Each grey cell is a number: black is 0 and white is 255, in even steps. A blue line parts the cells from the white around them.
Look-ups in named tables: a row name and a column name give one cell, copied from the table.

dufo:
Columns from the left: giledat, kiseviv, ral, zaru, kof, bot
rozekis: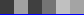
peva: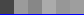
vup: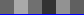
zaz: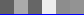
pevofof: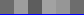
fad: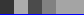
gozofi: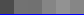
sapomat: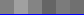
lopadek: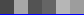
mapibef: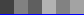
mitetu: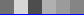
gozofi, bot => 134
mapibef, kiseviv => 129
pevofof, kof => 150
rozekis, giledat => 60
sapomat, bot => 112
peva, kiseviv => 155

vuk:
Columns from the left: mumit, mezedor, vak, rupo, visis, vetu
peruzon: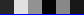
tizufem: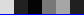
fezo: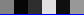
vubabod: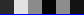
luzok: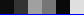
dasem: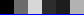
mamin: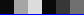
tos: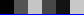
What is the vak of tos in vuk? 197
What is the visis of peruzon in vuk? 136
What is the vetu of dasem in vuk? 178
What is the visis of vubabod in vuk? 141
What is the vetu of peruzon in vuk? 24
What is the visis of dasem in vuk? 29
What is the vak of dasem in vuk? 215
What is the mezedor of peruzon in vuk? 225

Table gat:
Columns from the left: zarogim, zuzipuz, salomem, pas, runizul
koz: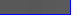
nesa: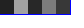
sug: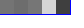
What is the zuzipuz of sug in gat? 109
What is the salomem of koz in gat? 87
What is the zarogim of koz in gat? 88
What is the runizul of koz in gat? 90
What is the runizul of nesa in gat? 56
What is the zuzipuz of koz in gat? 88
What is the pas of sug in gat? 213
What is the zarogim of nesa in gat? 34
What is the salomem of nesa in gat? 40
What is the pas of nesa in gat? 124
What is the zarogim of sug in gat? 116
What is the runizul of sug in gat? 63
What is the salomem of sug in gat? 118
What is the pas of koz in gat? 89
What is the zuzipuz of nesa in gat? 162

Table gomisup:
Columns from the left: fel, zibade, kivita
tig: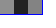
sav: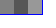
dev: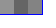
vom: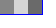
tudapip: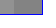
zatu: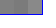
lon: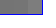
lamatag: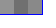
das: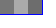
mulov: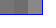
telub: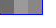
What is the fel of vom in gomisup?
133
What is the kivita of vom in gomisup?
106
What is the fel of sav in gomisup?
129
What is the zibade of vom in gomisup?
213
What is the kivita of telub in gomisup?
135
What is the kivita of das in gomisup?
109
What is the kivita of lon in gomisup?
125

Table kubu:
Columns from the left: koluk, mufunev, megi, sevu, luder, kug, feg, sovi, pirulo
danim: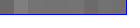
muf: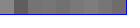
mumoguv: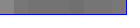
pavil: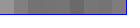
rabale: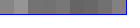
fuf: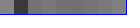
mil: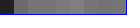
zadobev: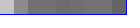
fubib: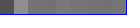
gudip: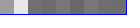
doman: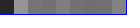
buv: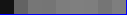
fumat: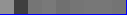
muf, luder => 113
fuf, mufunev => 57
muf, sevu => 118
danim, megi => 116
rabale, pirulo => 129
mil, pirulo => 117
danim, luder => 115
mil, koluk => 33
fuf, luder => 114
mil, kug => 127
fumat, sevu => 121
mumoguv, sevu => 115
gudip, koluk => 157
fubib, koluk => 81
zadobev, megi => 114
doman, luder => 126

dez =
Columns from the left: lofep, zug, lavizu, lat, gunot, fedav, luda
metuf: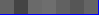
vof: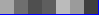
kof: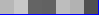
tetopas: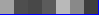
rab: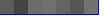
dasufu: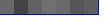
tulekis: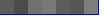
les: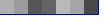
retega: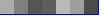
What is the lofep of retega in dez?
172
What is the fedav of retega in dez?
158
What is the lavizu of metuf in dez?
106
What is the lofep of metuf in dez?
99
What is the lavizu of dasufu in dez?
99
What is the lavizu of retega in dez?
85
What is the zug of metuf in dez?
68
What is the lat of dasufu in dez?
112

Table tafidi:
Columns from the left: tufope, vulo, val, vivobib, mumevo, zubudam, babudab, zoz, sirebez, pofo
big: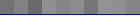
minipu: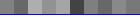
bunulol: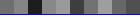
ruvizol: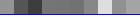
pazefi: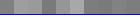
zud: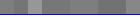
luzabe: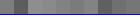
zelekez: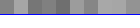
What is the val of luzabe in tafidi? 142
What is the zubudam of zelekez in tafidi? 156
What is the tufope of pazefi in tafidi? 128
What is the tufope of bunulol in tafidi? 111
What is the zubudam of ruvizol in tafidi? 114
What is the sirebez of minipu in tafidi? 137
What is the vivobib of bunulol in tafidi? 136
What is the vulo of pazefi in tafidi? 158
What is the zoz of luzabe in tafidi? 96
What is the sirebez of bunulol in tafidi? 103
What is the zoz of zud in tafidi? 114
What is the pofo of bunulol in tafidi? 80
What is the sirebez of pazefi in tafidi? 130
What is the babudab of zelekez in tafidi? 134
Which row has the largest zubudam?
pazefi

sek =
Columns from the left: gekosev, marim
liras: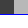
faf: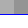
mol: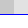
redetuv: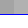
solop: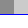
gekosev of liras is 63
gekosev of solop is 139
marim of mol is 226
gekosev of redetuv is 164
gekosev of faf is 174
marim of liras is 184
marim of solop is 203
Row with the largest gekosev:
mol

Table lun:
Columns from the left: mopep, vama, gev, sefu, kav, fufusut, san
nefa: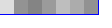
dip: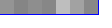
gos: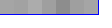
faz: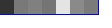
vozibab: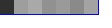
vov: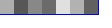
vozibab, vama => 158
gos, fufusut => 159
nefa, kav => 190
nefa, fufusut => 172
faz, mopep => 51
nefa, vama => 147
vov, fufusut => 178
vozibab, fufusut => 138
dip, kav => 190
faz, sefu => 117
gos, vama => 162
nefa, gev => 132
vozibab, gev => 169
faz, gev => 128
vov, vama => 87
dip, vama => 133
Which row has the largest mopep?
nefa

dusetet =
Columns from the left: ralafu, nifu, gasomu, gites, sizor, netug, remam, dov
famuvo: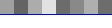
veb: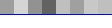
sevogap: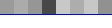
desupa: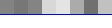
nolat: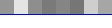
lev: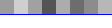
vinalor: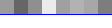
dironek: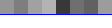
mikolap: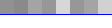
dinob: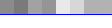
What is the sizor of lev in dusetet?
172
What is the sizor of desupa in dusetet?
228
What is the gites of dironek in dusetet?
179
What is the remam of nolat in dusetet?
206
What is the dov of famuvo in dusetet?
109
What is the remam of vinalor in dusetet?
167
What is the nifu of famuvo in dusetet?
100
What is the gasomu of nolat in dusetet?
142
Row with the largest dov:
mikolap

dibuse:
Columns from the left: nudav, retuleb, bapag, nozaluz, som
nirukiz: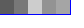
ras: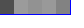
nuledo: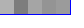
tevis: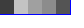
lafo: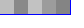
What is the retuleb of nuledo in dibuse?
125
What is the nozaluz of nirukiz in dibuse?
147
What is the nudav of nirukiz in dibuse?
92
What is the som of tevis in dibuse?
84
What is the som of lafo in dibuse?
132
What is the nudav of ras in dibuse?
79
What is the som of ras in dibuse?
130
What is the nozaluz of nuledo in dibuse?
148
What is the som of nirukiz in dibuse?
165
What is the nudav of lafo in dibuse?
190
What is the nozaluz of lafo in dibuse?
156
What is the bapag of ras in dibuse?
146
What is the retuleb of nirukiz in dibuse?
120
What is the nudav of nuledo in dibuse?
178
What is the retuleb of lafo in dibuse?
137
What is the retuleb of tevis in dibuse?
195
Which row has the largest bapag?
nirukiz

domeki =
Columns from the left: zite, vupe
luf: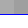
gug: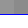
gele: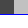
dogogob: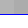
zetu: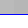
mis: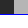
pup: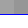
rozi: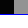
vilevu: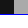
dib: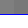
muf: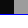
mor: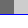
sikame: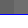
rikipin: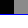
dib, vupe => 120
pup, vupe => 150
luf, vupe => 159
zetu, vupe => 182
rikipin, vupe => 138
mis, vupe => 181
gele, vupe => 193
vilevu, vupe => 170
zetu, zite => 186
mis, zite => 42
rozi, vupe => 147
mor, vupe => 205
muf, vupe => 156
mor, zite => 107
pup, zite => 162
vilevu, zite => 20
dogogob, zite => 180
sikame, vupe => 110
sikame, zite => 99
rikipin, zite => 2
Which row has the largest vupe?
mor

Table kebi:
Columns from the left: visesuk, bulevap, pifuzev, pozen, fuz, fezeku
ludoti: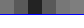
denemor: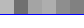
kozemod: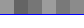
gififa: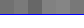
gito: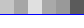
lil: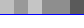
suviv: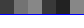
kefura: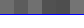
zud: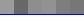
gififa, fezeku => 120
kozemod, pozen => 156
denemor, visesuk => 186
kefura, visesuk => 110
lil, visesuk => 191
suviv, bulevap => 115
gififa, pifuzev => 103
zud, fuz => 126
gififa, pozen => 129
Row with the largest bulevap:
gito

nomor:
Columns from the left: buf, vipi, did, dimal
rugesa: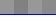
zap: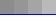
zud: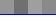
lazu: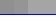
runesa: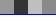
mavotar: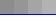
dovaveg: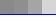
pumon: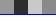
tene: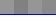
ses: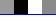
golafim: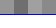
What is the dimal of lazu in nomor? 165
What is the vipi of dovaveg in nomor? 143
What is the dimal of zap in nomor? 186
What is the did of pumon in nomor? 201
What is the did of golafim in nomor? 160
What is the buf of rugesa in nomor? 150
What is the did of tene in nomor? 150
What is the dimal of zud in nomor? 138
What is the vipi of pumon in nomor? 45
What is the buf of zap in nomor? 140
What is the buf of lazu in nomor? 144
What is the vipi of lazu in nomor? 149
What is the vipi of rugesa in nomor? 129
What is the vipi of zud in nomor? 112
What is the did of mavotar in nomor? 165
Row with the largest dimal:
dovaveg

